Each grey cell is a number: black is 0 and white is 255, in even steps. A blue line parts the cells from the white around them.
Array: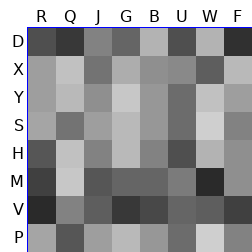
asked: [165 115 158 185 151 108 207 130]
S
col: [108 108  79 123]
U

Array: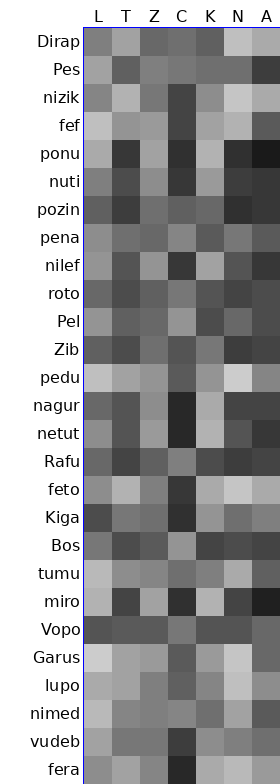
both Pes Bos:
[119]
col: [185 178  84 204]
L
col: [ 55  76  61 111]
T
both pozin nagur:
[104]

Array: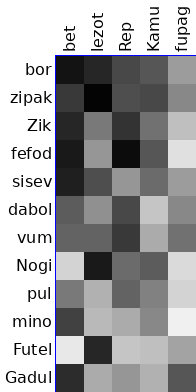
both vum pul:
[99]
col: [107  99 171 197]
Rep
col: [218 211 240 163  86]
fupag

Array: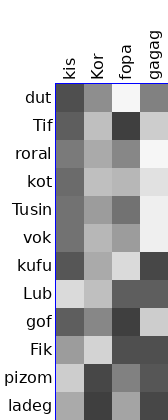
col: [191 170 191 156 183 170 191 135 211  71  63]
Kor
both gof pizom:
[205]
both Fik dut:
[79]
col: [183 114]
fopa

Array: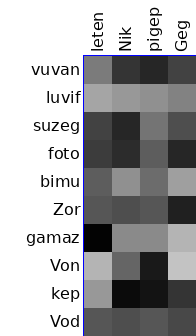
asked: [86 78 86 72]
Vod
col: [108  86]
pigep
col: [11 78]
Nik
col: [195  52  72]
Geg
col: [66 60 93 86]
leten
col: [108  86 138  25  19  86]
pigep

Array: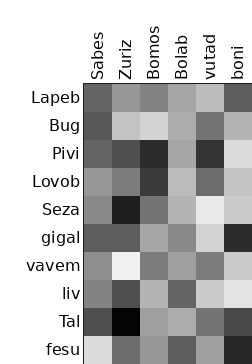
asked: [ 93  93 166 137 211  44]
gigal
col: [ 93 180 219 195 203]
boni

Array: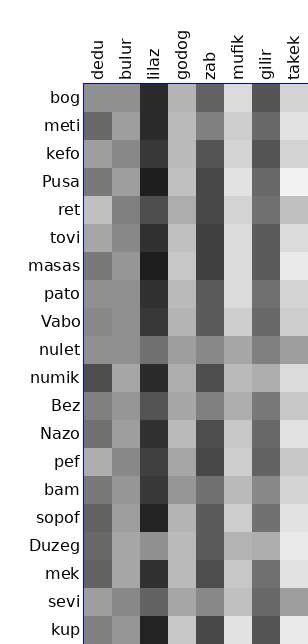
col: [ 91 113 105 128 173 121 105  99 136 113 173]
gilir
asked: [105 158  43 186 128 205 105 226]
meti
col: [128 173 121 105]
gilir

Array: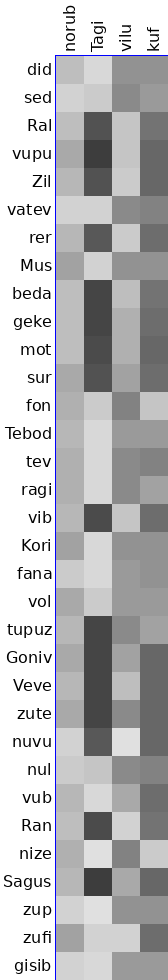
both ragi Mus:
[162]
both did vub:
[216]

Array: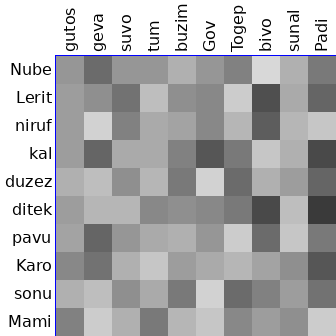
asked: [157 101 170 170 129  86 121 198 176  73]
kal
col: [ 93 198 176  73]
bivo
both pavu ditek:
[121]
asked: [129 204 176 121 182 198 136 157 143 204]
Mami
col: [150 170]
Gov

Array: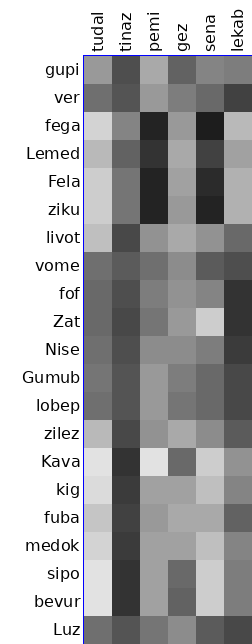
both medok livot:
[191]
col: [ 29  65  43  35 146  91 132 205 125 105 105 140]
sena
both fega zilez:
[185]
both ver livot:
[105]

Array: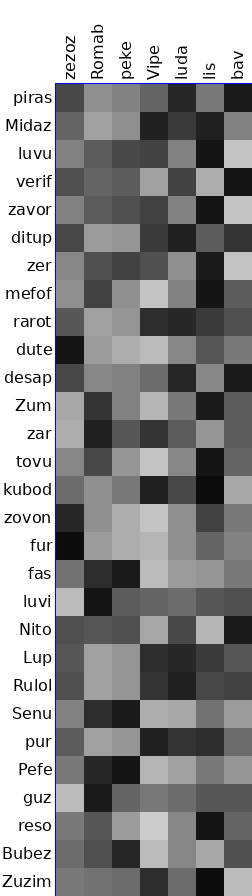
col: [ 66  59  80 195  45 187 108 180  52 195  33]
Vipe
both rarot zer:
[80]
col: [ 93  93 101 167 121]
bav
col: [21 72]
zezoz
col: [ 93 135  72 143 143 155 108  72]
luda
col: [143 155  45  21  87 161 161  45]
Romab

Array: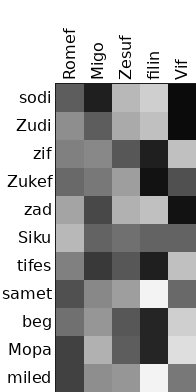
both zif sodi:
[31]
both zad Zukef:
[18]
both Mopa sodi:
[93]
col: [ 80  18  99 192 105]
Vif

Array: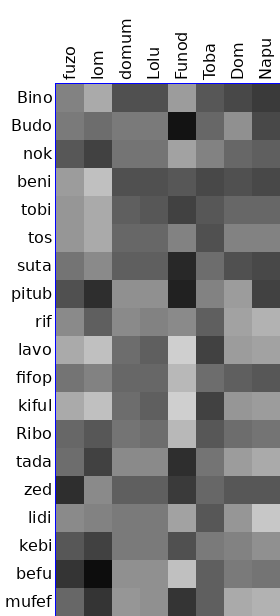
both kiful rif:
[95]
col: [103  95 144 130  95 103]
Lolu
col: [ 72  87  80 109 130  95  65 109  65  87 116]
Toba
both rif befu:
[95]
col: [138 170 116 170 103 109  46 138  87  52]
fuzo
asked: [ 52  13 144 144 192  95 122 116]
befu
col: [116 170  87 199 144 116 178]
Napu

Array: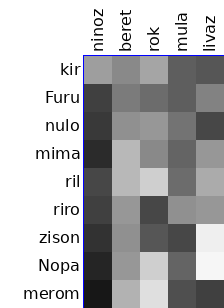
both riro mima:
[151]
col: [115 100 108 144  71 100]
mula
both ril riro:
[71]
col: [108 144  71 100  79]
mula
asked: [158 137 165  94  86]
kir
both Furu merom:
[64]
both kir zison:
[86]

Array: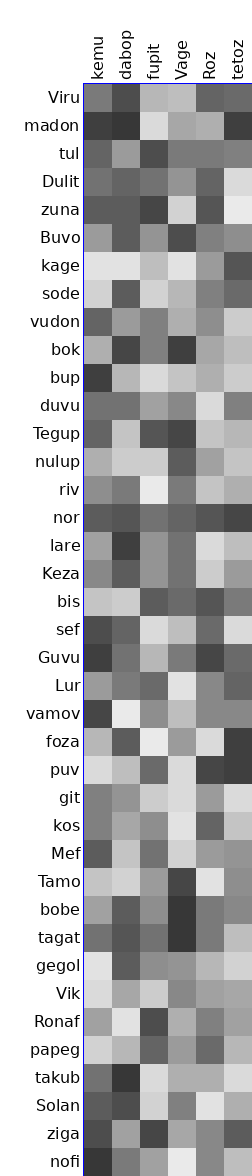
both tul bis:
[122]
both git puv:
[218]
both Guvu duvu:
[114]
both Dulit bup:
[218]
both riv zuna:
[234]
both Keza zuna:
[92]

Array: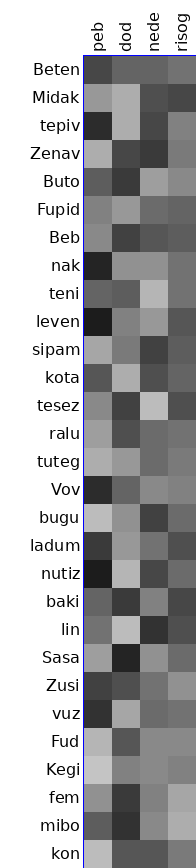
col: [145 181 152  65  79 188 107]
nede
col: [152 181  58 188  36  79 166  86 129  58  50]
dod
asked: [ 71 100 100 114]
Beten
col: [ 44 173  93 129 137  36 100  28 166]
peb
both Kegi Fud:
[137]
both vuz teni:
[114]
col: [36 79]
dod

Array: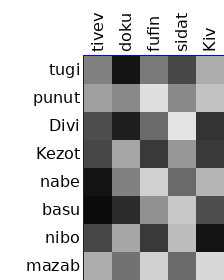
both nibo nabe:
[19]
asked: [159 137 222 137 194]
punut

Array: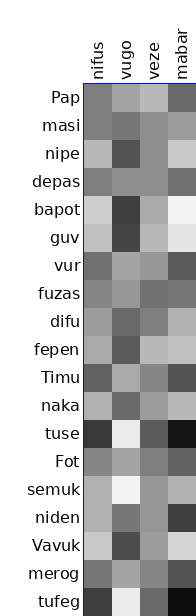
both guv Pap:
[185]
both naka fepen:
[185]
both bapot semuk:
[243]
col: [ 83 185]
mabar
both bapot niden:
[62]
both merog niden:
[119]
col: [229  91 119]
mabar

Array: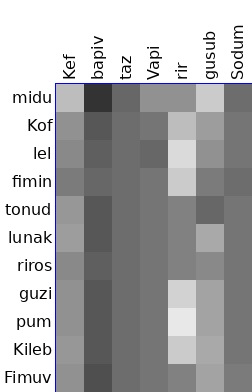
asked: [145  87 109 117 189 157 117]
Kof
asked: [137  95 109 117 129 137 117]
riros
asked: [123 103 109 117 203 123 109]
fimin
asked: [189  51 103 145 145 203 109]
midu

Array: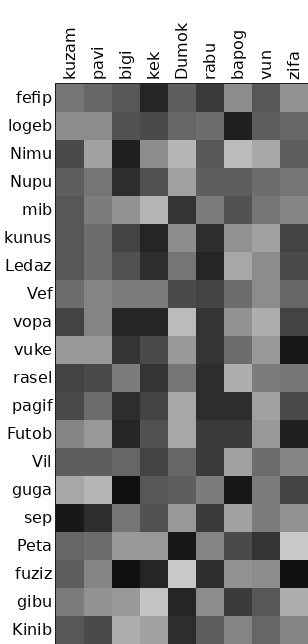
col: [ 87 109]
kuzam
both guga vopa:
[67]
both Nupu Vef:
[109]

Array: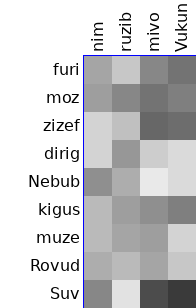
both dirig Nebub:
[218]
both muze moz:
[158]
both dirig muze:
[211]
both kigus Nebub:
[143]
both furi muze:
[165]
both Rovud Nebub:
[173]

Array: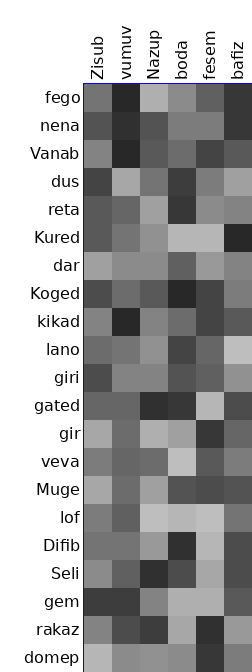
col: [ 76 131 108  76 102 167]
Zisub
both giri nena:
[83]
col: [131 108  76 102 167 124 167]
Zisub
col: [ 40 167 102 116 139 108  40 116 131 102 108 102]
vumuv
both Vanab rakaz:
[131]
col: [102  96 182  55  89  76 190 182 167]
fesem
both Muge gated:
[76]

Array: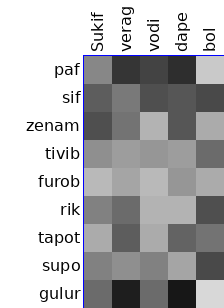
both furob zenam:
[171]
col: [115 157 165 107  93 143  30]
verag
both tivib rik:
[107]
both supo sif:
[73]

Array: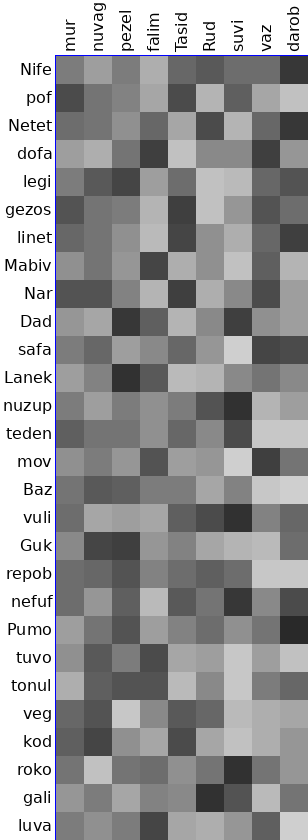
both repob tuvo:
[199]
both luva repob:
[95]
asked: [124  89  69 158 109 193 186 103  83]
legi
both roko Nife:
[109]

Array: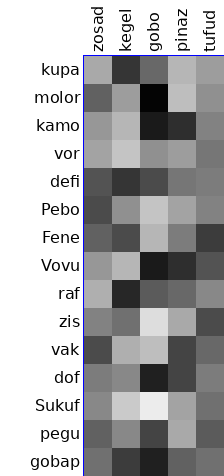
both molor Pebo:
[144]
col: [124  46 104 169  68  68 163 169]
pinaz
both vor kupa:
[157]
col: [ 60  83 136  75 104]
tufud
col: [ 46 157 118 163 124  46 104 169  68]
pinaz
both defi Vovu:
[83]
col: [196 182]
gobo

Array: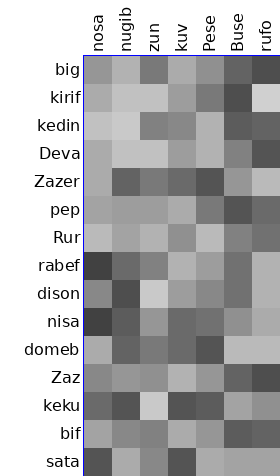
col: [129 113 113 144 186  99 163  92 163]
Buse
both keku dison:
[201]
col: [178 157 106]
kuv
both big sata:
[171]
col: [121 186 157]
Pese
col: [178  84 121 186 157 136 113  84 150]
Pese

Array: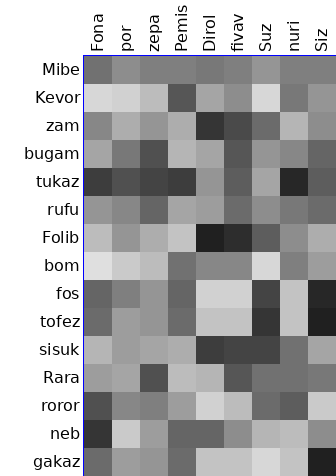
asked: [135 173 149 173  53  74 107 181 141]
zam
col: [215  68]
Suz
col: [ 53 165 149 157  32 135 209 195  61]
Dirol
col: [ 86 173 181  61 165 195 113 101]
Pemis
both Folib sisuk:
[173]

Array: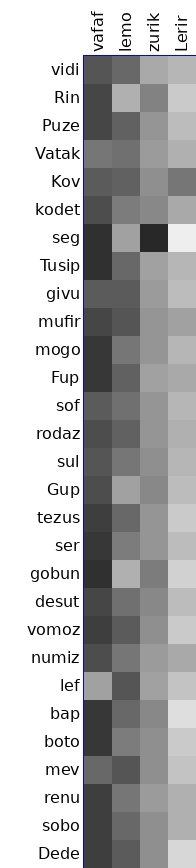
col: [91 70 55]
vafaf
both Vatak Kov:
[118]
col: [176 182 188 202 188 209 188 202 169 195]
Lerir
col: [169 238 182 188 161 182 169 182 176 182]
Lerir
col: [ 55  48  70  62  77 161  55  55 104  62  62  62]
vafaf
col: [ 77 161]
vafaf

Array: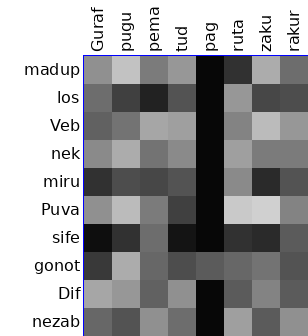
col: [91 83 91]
rakur
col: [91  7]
pag
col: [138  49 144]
Guraf
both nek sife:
[7]
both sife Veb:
[7]
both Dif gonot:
[91]
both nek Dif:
[7]

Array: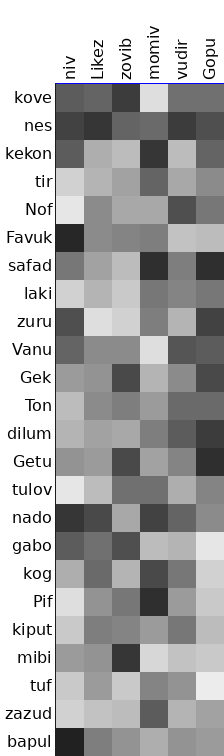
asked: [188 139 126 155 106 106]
Ton
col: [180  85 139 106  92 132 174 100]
vudir
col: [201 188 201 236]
Gopu
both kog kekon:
[174]
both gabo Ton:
[188]

